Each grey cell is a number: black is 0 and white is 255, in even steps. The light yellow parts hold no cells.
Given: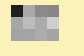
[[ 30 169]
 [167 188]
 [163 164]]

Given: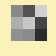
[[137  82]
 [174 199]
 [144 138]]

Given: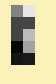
[[130 229]
 [ 68  70]
 [ 68 187]]

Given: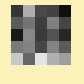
[[ 54 174]
 [ 91 116]
 [ 25 136]]

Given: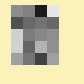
[[140 129]
 [ 80 105]
 [208 124]]

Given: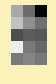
[[168 107]
 [194 143]
 [ 78  93]]
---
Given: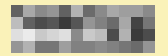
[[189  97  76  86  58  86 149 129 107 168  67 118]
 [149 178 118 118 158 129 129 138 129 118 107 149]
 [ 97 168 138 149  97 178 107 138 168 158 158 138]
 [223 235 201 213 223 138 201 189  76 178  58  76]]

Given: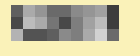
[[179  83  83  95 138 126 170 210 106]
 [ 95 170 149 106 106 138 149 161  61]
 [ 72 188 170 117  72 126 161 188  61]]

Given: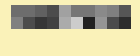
[[128  76  54  65 171 204  33 149  76  45]
 [109 109  97  76 161 118 118 138 128  86]]

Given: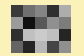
[[155  16  88 144 124]
 [ 58 112 133  47 173]
 [100  37 183  69 144]
 [ 47 192 203 192  37]]

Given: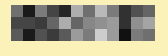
[[ 69  69  59 101 173 101 135 144 155  49 144 164]
 [ 90  26  81  59  90 155 123 205 155  17 123 111]
 [111  26 123  69  38 173 111 185 123  49  81 101]]

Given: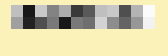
[[160  34  79 121  24 121 111 211 141 100 151 242]
 [191  24 200 131 171  57  89 191 200  79 180 251]]

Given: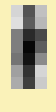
[[126  42  73]
 [126   7  93]
 [116  19 138]
 [223  93 183]
 [213  84 192]
 [171  63 202]
 [160  51 213]]
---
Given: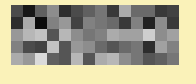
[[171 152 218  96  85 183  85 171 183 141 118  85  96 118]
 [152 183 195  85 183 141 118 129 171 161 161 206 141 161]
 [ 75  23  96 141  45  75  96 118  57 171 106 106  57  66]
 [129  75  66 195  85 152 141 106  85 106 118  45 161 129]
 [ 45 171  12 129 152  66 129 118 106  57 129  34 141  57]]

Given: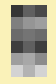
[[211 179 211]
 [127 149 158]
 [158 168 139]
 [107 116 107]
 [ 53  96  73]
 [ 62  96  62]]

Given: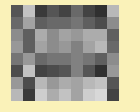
[[184  58 206 172 194 163 206 216  67]
 [152  76 184 152 172 163 184 194  85]
 [140  95 172 140 163 152 172 172  95]
 [152  95 163 140 152 129 163 184 105]
 [117 152 105 117 117 129 117  95 140]
 [105 163  95 105 105 117  95  76 140]
 [ 76 194  67  76  85 129  85  48 152]
 [ 85 194  58  85  67 105  67  48 184]]

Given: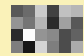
[[126  23 212 126  76 171]
 [ 88 107 203  66 193 182]
 [148 117 182  43 160  88]
 [ 43 253 148 137  76  98]]

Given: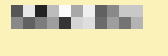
[[137  97 125 158  53 212 222 107 158 116 179]
 [ 86 231  35 188 251 168 240  97 137 200 200]]

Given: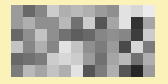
[[104 143 195 143 113  94 104 134 143 134  61 204]
 [195 134 175 134 226 195 143 124 155  73 215 124]
 [124 185 165 195 175 226  85 124 175  85  39 155]
 [155 175 143 143 185 113 204  85 165 226  50 165]
 [155 104 134 204 175 185 175 155 143 226 215 235]
 [104 113 124 204 215 204 155 113 165 185 113 175]]
